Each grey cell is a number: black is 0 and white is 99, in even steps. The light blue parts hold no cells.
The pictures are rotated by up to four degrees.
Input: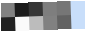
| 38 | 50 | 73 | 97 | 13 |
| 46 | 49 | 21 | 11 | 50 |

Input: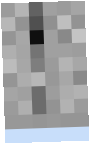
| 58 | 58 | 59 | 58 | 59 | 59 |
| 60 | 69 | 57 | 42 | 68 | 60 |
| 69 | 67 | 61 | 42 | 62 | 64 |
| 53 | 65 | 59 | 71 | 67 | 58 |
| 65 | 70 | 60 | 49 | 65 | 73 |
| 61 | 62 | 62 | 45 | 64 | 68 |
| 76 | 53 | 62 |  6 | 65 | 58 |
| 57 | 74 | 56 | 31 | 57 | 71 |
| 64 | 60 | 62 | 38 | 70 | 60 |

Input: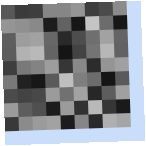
| 64 | 68 | 16 | 52 | 11 | 63 | 60 | 54 | 22 |
| 10 | 21 | 72 | 19 | 60 | 11 | 31 | 36 | 60 |
| 62 | 36 | 15 | 63 | 44 | 60 | 28 | 26 | 29 |
| 35 |  8 | 42 | 49 | 74 | 35 |  9 | 13 | 47 |
| 62 | 58 | 17 | 53 | 21 | 61 | 51 | 47 | 24 |
| 38 | 71 | 45 | 26 |  8 | 39 | 72 | 69 | 36 |
| 39 | 63 | 43 | 30 | 16 | 40 | 63 | 61 | 37 |
|  9 | 42 | 76 |  9 | 38 | 11 | 53 | 56 | 58 |
| 54 | 29 | 24 | 58 | 52 | 52 | 24 | 23 | 34 |

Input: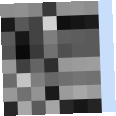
| 14 |  9 | 15 | 64 | 35 | 65 | 15 |
| 60 | 65 | 60 | 10 | 57 | 44 | 59 |
| 44 | 45 | 43 | 40 | 49 | 76 | 42 |
| 61 | 60 | 59 | 18 | 39 | 25 | 59 |
| 35 | 35 | 31 | 44 | 22 |  4 | 32 |
| 35 | 36 | 37 | 49 | 26 |  9 | 35 |
| 11 |  8 |  6 | 81 | 26 | 34 | 10 |
| 55 | 57 | 56 | 22 | 52 | 56 | 55 |

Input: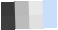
| 87 | 73 | 24 |
| 90 | 72 | 22 |

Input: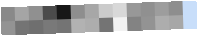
| 65 | 67 | 57 | 51 | 94 | 45 | 67 | 69 | 45 | 47 | 43 | 45 | 57 |
| 55 | 61 | 56 | 59 | 84 | 79 | 65 | 55 |  9 | 29 | 56 | 64 | 53 |
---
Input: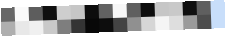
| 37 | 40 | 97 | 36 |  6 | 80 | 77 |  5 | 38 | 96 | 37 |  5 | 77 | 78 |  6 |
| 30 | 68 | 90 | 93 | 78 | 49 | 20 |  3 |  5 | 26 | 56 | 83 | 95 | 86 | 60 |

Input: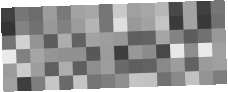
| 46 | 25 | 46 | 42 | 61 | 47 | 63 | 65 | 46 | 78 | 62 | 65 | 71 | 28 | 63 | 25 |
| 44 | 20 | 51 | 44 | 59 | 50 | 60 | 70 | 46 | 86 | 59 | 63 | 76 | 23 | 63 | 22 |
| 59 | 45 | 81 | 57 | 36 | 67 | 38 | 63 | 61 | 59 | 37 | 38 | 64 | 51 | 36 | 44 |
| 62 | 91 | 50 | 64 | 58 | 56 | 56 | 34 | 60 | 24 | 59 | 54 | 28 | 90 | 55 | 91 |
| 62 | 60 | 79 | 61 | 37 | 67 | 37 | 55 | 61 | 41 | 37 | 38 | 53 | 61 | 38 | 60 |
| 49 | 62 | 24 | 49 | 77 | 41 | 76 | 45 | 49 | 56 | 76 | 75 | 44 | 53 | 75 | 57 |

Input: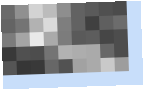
| 29 | 41 | 56 | 82 | 73 | 55 | 38 | 35 | 31 |
| 42 | 39 | 45 | 69 | 85 | 49 | 38 | 25 | 37 |
| 30 | 48 | 64 | 91 | 66 | 48 | 35 | 36 | 27 |
| 30 | 22 | 31 | 30 | 45 | 69 | 67 | 66 | 40 |
| 61 | 33 | 21 | 22 | 40 | 32 | 63 | 66 | 78 |

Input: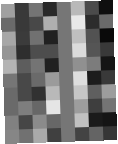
|  6 | 62 | 22 | 45 | 16 | 46 | 72 | 29 |
| 41 | 41 | 22 | 28 | 68 | 46 | 90 | 17 |
|  4 | 65 | 23 | 44 | 13 | 46 | 74 | 32 |
| 22 | 58 | 18 | 30 | 30 | 46 | 85 | 33 |
|  8 | 70 | 36 | 45 | 13 | 46 | 56 | 48 |
| 22 | 46 | 28 | 41 | 60 | 46 | 86 | 11 |
| 61 | 41 | 28 | 19 | 72 | 46 | 77 | 37 |
| 45 | 41 | 49 | 40 | 89 | 46 | 61 | 24 |
|  8 | 50 | 27 | 54 | 40 | 46 | 75 | 10 |
| 21 | 52 | 44 | 66 | 25 | 46 | 26 | 39 |

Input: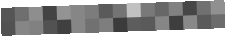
| 56 | 33 | 43 | 55 | 26 | 57 | 52 | 48 | 35 | 45 | 75 | 47 | 40 | 50 | 27 | 44 |
| 42 | 32 | 52 | 50 | 32 | 25 | 52 | 44 | 49 | 23 | 36 | 35 | 52 | 24 | 53 | 35 |

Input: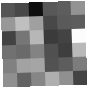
| 57 | 33 | 28 |  6 | 34 | 36 |
| 36 | 59 | 74 | 62 | 28 | 35 |
| 98 | 26 | 46 | 71 | 23 | 26 |
| 72 | 44 | 41 | 51 | 31 | 24 |
| 48 | 50 | 63 | 64 | 32 | 36 |
| 26 | 56 | 38 | 52 | 68 | 56 |
